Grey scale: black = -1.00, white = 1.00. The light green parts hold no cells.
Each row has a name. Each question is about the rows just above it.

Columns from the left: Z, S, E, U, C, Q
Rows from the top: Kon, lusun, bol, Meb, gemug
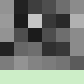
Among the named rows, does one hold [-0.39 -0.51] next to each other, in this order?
no
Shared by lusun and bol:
[-0.79]
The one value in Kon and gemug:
[0.15]
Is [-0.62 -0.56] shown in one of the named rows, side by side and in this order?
yes
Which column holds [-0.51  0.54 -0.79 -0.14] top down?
E
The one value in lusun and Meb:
[-0.56]

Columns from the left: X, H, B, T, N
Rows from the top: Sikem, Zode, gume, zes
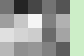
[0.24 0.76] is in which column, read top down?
X
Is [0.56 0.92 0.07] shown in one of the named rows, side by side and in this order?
no
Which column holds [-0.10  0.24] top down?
X
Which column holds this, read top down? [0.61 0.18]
B
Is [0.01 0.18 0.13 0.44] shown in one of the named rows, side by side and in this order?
no

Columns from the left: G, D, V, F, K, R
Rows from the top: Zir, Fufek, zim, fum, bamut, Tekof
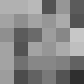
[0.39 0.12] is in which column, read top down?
D
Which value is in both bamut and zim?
[0.06]
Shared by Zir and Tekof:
[-0.35]

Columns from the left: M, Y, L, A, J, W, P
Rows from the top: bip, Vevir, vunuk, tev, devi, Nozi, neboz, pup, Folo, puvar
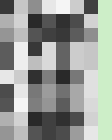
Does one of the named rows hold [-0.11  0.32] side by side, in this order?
yes
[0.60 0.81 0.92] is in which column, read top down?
Y
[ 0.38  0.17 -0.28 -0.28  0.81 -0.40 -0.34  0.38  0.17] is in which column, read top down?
M
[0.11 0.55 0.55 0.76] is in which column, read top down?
P

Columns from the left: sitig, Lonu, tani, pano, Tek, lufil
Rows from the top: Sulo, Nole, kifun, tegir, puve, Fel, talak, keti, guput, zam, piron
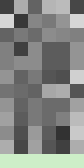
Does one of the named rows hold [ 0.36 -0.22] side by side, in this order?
yes
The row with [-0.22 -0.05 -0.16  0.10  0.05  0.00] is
kifun
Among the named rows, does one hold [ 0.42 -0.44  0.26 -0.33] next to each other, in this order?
no
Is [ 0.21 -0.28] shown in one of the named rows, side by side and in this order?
yes

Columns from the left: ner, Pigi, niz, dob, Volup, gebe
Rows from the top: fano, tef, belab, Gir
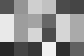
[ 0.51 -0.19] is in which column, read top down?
dob
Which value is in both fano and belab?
[-0.41]
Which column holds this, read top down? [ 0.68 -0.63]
Volup
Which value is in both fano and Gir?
[-0.46]
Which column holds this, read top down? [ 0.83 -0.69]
ner
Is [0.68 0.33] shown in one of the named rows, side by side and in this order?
yes

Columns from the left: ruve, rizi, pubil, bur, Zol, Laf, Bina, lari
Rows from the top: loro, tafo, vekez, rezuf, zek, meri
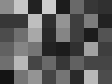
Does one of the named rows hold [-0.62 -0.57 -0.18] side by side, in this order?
no
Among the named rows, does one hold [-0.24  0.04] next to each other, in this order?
yes
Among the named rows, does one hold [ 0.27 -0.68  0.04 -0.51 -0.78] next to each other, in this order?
no
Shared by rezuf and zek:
[-0.24]
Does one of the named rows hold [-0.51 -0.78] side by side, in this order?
yes
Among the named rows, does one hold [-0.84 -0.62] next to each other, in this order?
no
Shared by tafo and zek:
[-0.57]

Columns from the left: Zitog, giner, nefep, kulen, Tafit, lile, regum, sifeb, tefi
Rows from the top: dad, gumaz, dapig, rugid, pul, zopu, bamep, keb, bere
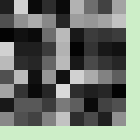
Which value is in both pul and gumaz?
[-0.70]
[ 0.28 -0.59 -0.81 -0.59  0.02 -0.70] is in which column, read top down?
sifeb
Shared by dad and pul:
[-0.65]
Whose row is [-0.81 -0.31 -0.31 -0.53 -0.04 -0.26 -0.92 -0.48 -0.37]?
keb
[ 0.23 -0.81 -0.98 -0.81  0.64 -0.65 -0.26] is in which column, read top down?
lile

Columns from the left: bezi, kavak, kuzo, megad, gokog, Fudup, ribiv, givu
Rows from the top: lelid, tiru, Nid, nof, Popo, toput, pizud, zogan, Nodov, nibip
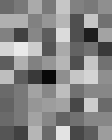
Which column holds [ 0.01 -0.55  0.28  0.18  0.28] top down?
kuzo
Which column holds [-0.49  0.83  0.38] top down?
kavak
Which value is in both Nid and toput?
[-0.27]
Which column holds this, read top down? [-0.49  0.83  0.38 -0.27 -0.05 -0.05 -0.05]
kavak
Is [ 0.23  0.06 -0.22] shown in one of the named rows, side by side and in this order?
no
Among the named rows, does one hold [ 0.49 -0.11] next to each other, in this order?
yes

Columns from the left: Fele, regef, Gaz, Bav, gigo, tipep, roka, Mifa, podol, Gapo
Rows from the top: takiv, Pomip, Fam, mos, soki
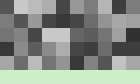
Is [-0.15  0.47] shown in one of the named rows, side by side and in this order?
yes
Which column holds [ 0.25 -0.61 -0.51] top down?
Gapo
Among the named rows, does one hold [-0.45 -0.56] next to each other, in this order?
yes
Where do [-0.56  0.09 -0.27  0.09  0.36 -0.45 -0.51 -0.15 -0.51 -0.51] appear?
mos

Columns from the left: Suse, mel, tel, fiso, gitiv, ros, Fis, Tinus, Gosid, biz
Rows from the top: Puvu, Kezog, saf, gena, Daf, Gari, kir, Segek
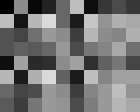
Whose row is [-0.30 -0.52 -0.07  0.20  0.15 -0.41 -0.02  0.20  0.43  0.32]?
Segek
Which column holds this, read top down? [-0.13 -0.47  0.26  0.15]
biz
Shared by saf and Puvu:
[0.10]
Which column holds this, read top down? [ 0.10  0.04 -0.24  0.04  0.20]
Tinus

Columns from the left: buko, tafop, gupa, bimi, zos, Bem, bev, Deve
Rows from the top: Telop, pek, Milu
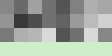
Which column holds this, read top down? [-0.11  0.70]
bimi
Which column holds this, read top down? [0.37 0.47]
bev
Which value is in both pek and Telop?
[-0.11]
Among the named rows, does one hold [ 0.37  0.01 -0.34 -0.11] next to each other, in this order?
no
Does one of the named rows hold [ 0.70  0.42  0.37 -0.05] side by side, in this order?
no
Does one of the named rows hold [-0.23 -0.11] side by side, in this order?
no
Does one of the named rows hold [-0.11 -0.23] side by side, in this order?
yes

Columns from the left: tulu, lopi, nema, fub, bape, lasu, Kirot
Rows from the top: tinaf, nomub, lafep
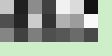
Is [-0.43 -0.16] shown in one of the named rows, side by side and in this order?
no
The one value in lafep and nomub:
[-0.38]

